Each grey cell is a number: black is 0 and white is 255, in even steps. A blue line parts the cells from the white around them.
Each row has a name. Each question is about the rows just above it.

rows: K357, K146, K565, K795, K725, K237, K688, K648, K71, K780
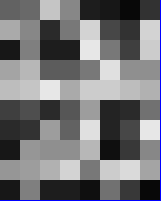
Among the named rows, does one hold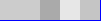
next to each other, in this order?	no
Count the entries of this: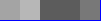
5
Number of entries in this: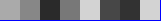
8

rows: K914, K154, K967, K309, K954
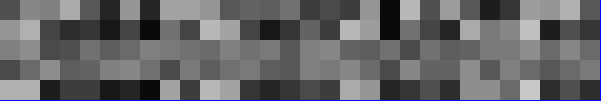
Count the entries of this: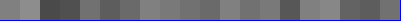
20
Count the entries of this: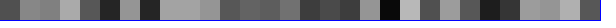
30
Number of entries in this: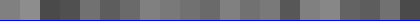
21
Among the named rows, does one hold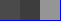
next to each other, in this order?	yes
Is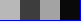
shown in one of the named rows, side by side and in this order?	no

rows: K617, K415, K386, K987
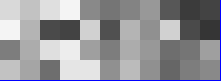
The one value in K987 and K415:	[144]
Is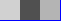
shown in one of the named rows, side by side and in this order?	yes
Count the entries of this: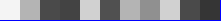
11

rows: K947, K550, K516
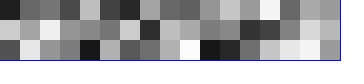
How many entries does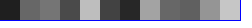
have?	12
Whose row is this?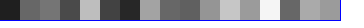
K947
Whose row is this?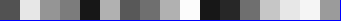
K516
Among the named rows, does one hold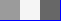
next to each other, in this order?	yes

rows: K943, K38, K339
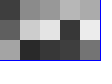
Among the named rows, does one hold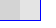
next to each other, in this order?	no
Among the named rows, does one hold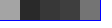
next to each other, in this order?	yes
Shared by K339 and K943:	[62]
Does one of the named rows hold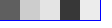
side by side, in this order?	yes
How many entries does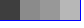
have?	4
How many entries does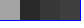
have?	4
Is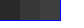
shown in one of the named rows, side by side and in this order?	yes

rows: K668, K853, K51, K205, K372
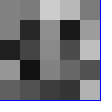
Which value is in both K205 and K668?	[130]
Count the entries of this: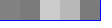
5
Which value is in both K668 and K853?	[130]
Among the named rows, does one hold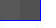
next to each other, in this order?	no
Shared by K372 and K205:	[81]

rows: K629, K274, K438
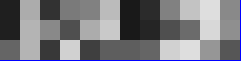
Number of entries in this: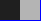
2
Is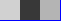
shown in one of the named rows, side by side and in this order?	no

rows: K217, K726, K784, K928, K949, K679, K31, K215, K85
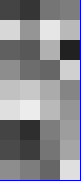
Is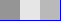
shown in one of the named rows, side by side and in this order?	yes
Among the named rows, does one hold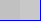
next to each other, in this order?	yes

